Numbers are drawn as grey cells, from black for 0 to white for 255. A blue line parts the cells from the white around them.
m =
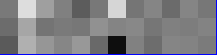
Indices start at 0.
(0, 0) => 121
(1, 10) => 125
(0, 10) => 133
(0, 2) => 159
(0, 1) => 221
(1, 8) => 118
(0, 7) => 117
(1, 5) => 145
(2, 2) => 150
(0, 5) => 120
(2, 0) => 90
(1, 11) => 131

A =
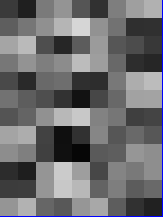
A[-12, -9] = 58
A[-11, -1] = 48
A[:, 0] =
[58, 94, 165, 119, 73, 114, 84, 164, 141, 44, 60, 149]
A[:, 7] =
[159, 47, 76, 45, 173, 162, 63, 105, 150, 121, 92, 49]
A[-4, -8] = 127
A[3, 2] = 126
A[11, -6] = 88
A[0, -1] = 177
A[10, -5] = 184
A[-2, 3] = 200
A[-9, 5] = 158
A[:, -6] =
[148, 181, 38, 140, 110, 50, 184, 15, 16, 203, 200, 88]
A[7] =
[164, 173, 66, 15, 49, 134, 86, 105, 87]
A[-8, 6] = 120
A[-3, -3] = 132
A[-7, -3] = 104
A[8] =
[141, 127, 64, 16, 6, 90, 94, 150, 142]
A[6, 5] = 130
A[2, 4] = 92
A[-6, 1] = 100
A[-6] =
[84, 100, 145, 184, 200, 130, 118, 63, 68]
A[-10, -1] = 56
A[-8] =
[73, 41, 105, 110, 47, 45, 120, 173, 188]
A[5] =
[114, 93, 78, 50, 18, 71, 104, 162, 163]
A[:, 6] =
[126, 114, 86, 104, 120, 104, 118, 86, 94, 132, 126, 93]
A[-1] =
[149, 178, 102, 88, 150, 168, 93, 49, 33]
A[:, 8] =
[177, 48, 56, 38, 188, 163, 68, 87, 142, 142, 105, 33]

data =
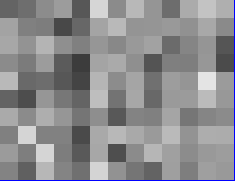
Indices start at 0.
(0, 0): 100
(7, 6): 184
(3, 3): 91
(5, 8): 104
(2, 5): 150
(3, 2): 156
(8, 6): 78
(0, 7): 184
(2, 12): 85
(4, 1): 105
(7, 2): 129
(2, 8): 162
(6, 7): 131
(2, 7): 153
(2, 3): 143
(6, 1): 139
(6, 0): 170
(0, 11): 195
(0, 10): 171
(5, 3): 119
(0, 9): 109
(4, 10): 149
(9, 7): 117
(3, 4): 60
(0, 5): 214
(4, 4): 68
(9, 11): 159
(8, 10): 140
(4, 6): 140
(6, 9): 165
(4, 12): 155
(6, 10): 118
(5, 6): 115
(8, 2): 213

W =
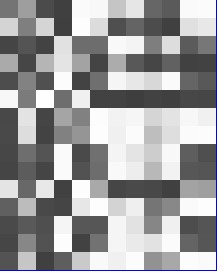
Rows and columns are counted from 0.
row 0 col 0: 116
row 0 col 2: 75
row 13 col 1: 135
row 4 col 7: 231
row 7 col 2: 67
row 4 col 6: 245
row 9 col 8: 184
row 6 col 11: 240
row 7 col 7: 251
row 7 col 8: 190
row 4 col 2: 80
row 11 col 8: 117
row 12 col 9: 240
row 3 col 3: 228
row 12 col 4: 87
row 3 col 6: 172
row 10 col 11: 159
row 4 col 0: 77
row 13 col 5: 114
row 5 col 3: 110
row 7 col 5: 253
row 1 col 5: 220
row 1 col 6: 79
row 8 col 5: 112
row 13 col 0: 70
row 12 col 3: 245
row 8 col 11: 79
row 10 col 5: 169
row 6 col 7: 246
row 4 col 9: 250
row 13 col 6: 245
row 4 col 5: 111
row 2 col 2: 67
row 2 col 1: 84
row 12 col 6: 245

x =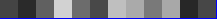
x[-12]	68
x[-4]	121
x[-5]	170
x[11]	71

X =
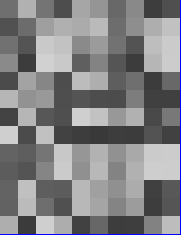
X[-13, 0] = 111
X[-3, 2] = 94
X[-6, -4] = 61
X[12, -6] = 65
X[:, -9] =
[177, 108, 84, 60, 163, 146, 182, 75, 94, 84, 192, 187, 59]
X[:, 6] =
[104, 109, 114, 85, 94, 76, 152, 61, 145, 131, 144, 132, 61]
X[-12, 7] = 142
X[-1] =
[174, 59, 207, 173, 65, 103, 61, 62, 130, 189]
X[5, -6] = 84
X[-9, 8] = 60
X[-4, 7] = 177
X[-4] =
[92, 84, 133, 203, 144, 184, 131, 177, 206, 205]
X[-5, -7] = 200
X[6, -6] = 207
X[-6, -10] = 207
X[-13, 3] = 77
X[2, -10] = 113
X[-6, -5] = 57
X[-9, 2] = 134
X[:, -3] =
[137, 142, 83, 60, 111, 125, 177, 60, 169, 177, 172, 156, 62]
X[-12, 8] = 174
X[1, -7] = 176
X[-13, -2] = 61
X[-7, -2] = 73
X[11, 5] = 165

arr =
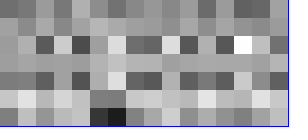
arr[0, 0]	111
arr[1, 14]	139
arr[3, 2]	159
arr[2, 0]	156
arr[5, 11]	228
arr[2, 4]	76
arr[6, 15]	191
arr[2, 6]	220
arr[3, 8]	179
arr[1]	[161, 139, 169, 136, 162, 182, 170, 159, 155, 143, 167, 142, 165, 147, 139, 155]
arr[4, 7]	100
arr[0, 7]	136
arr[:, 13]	[97, 147, 254, 168, 202, 182, 128]
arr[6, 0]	127
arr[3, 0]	158
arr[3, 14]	161
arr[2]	[156, 176, 90, 204, 76, 159, 220, 110, 101, 221, 87, 177, 87, 254, 191, 113]
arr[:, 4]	[176, 162, 76, 157, 83, 193, 195]
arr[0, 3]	120
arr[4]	[124, 127, 95, 161, 83, 174, 222, 100, 88, 178, 95, 121, 93, 202, 140, 96]
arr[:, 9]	[136, 143, 221, 160, 178, 193, 206]
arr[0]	[111, 120, 155, 120, 176, 141, 114, 136, 151, 136, 155, 107, 155, 97, 103, 162]
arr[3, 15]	181
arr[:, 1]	[120, 139, 176, 165, 127, 226, 191]
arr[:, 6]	[114, 170, 220, 193, 222, 124, 28]
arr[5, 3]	213
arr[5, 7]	200
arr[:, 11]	[107, 142, 177, 169, 121, 228, 173]
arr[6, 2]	149
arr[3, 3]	161

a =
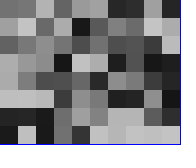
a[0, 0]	114
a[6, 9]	46
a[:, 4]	[154, 24, 77, 193, 103, 142, 159, 52]
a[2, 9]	187
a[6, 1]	38
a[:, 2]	[179, 105, 142, 140, 77, 185, 26, 25]
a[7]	[26, 191, 25, 113, 52, 193, 182, 194, 191, 195]
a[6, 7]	181
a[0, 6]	39
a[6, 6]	181
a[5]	[190, 191, 185, 60, 142, 121, 32, 36, 143, 21]
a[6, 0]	36
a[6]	[36, 38, 26, 110, 159, 130, 181, 181, 92, 46]
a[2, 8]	59
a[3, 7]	82
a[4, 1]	125
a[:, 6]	[39, 128, 78, 30, 141, 32, 181, 182]
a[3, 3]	22

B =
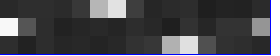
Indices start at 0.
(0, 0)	41
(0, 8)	38
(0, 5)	182
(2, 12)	49
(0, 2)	46
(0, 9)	43
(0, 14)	43
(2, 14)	40
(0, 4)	56
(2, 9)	177
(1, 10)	50
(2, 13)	46
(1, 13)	51
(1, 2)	45

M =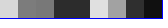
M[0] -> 216
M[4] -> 44
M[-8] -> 124
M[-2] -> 47
